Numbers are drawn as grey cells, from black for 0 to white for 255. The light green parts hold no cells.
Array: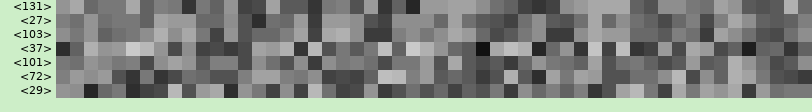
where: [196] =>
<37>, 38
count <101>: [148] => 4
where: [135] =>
<101>, 3
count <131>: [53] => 4

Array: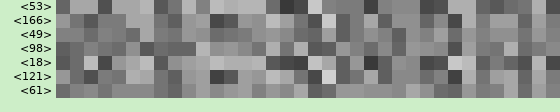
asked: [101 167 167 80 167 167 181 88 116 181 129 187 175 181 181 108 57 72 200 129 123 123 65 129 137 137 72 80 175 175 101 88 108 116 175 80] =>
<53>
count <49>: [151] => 4
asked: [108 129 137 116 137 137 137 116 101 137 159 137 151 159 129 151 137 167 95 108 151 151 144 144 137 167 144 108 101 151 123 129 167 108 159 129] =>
<61>
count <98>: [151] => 3

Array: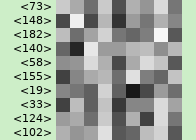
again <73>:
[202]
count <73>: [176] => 1

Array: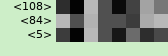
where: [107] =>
<5>, 5
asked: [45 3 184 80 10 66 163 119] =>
<108>
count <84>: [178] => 1
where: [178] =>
<84>, 2

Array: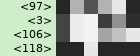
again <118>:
[38]
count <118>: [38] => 5
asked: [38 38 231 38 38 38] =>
<118>

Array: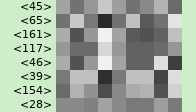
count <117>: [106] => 3
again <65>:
[114]
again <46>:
[98]
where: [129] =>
<28>, 2
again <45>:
[114]
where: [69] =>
<39>, 7
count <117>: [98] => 2

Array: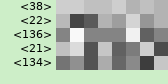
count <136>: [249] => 1
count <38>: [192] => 3
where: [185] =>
<22>, 0
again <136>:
[132]
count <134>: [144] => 1

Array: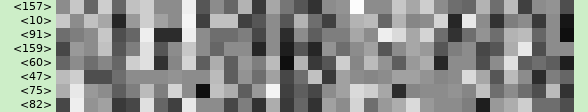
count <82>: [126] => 2
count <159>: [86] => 6
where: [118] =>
<157>, 16

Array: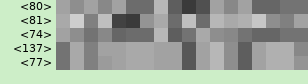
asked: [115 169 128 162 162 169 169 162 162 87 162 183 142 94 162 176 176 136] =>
<137>
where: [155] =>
<77>, 3

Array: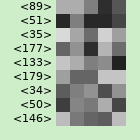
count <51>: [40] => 3
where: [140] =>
<133>, 3
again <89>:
[173]
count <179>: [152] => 0
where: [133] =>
<50>, 1
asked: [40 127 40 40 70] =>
<51>
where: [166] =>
<35>, 1

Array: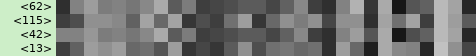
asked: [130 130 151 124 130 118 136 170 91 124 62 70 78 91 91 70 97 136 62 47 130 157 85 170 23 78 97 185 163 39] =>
<42>
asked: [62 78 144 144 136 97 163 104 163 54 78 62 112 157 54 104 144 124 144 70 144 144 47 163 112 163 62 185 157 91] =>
<115>
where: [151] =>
<42>, 2
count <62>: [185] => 1
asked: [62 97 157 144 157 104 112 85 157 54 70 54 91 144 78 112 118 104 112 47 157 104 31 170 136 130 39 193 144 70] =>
<13>

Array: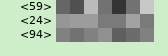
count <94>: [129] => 3
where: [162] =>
<24>, 5
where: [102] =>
<59>, 0
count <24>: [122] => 3

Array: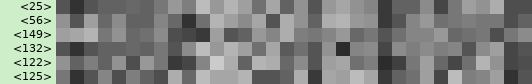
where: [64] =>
<122>, 24
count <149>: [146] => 1
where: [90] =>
<132>, 16
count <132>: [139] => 5

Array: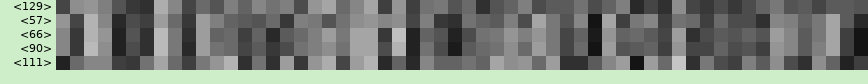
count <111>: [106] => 4
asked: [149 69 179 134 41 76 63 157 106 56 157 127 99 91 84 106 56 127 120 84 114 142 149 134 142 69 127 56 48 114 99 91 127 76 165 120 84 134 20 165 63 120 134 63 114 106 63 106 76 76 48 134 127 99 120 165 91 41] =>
<57>
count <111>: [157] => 5

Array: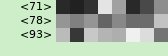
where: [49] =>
<71>, 2
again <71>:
[41]

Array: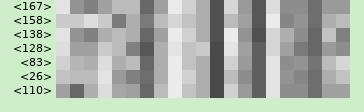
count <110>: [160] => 4
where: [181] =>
<83>, 1
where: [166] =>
<110>, 4

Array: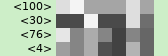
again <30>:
[74]
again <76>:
[133]
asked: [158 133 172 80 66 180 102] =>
<4>
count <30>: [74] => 4
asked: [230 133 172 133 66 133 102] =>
<76>
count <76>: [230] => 1

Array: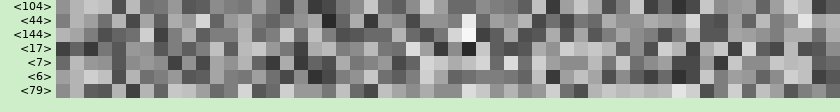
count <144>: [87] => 6
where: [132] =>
<7>, 22
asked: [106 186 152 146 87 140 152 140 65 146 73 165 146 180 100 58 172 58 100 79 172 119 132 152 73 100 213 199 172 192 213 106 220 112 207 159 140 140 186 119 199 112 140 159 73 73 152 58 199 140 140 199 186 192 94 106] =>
<7>
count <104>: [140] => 6
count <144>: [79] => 5

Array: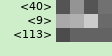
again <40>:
[84]
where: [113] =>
<40>, 3
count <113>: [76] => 1
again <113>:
[99]

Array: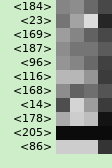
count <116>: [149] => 1
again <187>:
[117]
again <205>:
[11]
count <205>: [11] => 4
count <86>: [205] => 3

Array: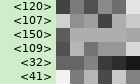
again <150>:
[174]
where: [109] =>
<120>, 4

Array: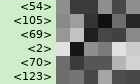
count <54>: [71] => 1
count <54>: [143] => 3
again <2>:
[225]
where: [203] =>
<2>, 5
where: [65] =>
<69>, 4

